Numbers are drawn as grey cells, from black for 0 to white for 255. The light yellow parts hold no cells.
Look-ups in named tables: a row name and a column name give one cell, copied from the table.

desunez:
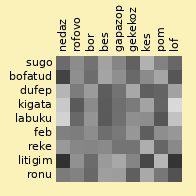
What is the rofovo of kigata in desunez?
90
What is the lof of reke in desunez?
137
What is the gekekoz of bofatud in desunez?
105
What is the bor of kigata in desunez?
139
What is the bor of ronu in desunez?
104
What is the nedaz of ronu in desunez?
123
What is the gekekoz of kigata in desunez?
123
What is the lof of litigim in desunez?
52
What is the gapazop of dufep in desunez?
115
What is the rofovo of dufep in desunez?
124
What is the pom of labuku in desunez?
86
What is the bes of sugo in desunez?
162
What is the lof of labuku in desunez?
194
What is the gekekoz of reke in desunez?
116
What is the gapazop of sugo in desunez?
133
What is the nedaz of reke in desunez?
153
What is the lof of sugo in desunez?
103
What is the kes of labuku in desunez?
141

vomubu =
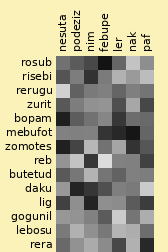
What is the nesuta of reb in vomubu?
148
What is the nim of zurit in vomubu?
145
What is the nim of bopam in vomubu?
114
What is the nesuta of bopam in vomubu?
31
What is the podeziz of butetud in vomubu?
119
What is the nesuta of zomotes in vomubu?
32
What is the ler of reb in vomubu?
129
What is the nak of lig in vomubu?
91
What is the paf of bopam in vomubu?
105
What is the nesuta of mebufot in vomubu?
129
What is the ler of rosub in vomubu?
102
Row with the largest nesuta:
rerugu

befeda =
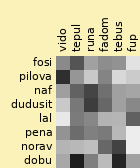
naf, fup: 165
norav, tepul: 184
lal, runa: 135
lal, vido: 232
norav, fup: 237
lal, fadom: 179
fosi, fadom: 141

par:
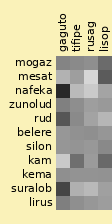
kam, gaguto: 201
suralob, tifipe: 176
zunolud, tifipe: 142
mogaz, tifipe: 138
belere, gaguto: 151
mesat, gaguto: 178
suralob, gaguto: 69
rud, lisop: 182
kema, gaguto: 143
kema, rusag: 147
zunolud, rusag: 158
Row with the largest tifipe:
nafeka

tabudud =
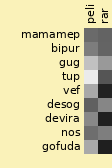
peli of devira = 136
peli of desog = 96
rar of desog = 134
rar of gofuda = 31
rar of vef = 34
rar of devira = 32
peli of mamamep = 106

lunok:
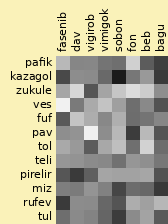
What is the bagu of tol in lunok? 108
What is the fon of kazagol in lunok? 119
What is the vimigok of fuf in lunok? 136
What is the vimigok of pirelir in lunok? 165
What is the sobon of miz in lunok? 70
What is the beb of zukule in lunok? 204
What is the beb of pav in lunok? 185
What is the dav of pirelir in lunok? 58
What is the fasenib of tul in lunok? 110
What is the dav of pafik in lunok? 134
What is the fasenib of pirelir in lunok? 86
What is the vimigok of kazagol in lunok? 105
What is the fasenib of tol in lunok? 169
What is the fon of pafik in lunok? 208
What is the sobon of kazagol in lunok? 27
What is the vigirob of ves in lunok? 170
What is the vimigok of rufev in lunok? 103
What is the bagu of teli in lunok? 119

